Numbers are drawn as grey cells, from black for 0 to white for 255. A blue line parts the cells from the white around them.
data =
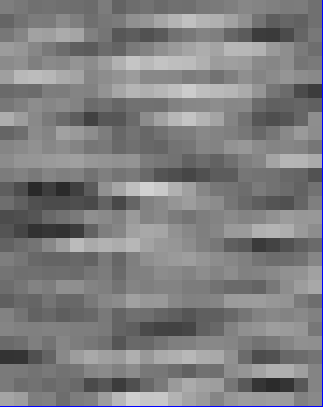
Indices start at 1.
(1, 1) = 126
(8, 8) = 113
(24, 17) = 130
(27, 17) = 141
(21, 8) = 127
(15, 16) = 140
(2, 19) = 115
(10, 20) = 118
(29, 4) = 129
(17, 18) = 155
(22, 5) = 104
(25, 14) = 128
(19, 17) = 135
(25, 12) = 116
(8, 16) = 141
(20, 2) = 111
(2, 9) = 123
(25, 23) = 143
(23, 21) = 131
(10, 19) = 104
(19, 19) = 116
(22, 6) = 104
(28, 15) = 161
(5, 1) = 139
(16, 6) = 122
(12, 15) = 108
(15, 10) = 101
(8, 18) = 136
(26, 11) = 152
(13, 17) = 92
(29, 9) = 184
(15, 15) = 146
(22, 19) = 157
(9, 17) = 132
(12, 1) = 140
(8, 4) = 134
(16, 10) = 154
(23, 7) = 104
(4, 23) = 110

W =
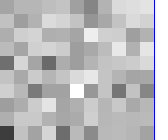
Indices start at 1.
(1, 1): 165
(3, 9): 206
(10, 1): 61
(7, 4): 162
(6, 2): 169
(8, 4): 228
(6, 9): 180
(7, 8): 196
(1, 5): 195
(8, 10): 169
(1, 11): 227
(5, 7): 180
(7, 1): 207
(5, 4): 106
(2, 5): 212
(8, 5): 165
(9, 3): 201
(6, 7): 231
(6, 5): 196
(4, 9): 232
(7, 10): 194
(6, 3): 203
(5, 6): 158
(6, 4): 181
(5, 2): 214
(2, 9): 195
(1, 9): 218
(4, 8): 188
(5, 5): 173
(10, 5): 109
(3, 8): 208
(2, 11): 210

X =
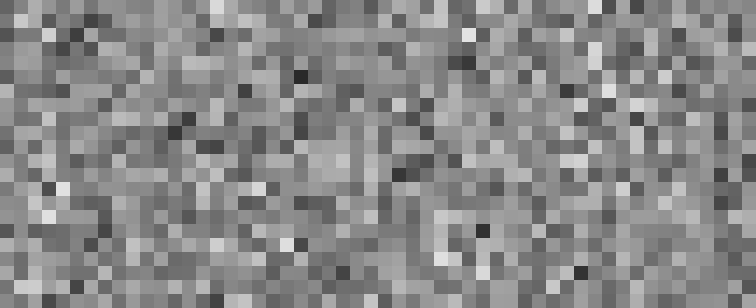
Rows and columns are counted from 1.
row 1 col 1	100
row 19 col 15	124
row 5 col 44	107
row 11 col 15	79
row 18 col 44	145
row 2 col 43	100
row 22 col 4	73
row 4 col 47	183
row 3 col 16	72
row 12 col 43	135
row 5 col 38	162
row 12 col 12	109
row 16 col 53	184
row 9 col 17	96
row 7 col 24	139
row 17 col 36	169
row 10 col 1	114
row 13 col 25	172
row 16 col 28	103
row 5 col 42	157
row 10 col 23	118
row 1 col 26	129
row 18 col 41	123
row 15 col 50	153
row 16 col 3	169
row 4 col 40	129
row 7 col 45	147
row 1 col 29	172
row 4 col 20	116
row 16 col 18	144
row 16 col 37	155
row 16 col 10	147
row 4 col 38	108
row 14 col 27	175
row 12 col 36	170
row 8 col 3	165
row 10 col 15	129
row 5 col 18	154
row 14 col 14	108

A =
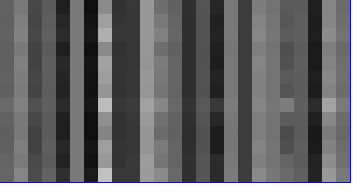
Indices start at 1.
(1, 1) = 98
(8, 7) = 23
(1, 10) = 56
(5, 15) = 82
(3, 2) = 130
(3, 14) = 46
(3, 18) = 60
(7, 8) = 149
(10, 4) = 91
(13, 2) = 133
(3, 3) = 71
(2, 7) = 20
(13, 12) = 138
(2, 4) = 94
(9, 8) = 144
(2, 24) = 134
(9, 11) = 154
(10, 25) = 103
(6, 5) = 37
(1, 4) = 91
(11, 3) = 67
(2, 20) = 117
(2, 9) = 53
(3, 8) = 175
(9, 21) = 93
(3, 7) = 23
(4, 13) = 97
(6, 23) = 30
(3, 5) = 43
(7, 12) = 116
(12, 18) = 60
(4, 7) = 16
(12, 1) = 100
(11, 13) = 100
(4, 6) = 121
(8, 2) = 129
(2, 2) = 126
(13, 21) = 106

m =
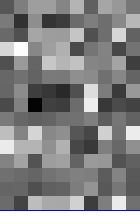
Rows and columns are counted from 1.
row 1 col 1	87
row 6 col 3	99
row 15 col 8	126
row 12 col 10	97
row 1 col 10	119
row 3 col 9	214
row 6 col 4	122
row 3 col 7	80
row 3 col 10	98
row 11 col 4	144
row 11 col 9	104
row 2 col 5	60
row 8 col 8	56
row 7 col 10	152
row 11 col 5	177
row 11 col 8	127
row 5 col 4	199
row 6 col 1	103
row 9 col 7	127
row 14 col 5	99
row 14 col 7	148
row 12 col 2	163
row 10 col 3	213
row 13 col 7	126
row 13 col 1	112
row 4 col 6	75
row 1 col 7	96
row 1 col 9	152
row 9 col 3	96
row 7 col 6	80
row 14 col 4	96
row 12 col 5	161
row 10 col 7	71
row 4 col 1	214
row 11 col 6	71
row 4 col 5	176
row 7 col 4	55

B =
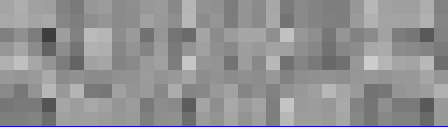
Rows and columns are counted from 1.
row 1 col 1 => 165
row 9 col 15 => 155
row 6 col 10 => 146
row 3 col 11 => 114
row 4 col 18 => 158
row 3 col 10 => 154
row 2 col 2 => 172
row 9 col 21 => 184
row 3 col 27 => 139
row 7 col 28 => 119
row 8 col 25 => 168
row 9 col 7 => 159
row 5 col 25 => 112
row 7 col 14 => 133
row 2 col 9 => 139
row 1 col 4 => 159
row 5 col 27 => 205
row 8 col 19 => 163
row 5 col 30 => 163
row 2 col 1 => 168
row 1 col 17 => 124
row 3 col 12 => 150
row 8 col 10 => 156
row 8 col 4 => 84
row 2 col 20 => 169
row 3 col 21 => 193
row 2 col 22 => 138
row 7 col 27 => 115
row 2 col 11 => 161
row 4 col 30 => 137
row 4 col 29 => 140
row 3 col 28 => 162
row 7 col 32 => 176
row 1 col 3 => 161
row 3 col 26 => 130
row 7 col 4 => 183
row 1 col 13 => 136

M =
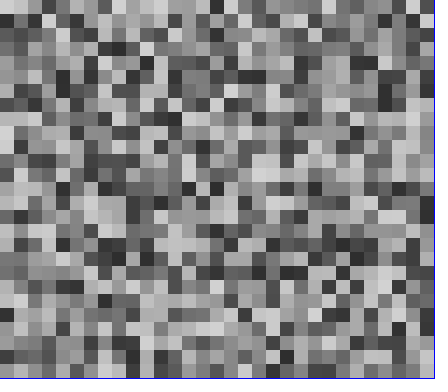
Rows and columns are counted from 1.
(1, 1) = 206
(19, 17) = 167
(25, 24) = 204
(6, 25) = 176
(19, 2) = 117
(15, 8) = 169
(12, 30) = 138
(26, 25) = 102
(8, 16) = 205
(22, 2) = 206
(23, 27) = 72
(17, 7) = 76
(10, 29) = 122
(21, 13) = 78
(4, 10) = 91
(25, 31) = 153
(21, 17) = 118
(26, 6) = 156
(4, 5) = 182
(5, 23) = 80
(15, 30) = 123
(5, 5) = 153
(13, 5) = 195
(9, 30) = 208
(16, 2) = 56
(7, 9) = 80
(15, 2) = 198
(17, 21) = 104
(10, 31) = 133
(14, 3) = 184
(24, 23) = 93
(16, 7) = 196
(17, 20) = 132
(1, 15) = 187
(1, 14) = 156
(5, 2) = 115
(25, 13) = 193
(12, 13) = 116
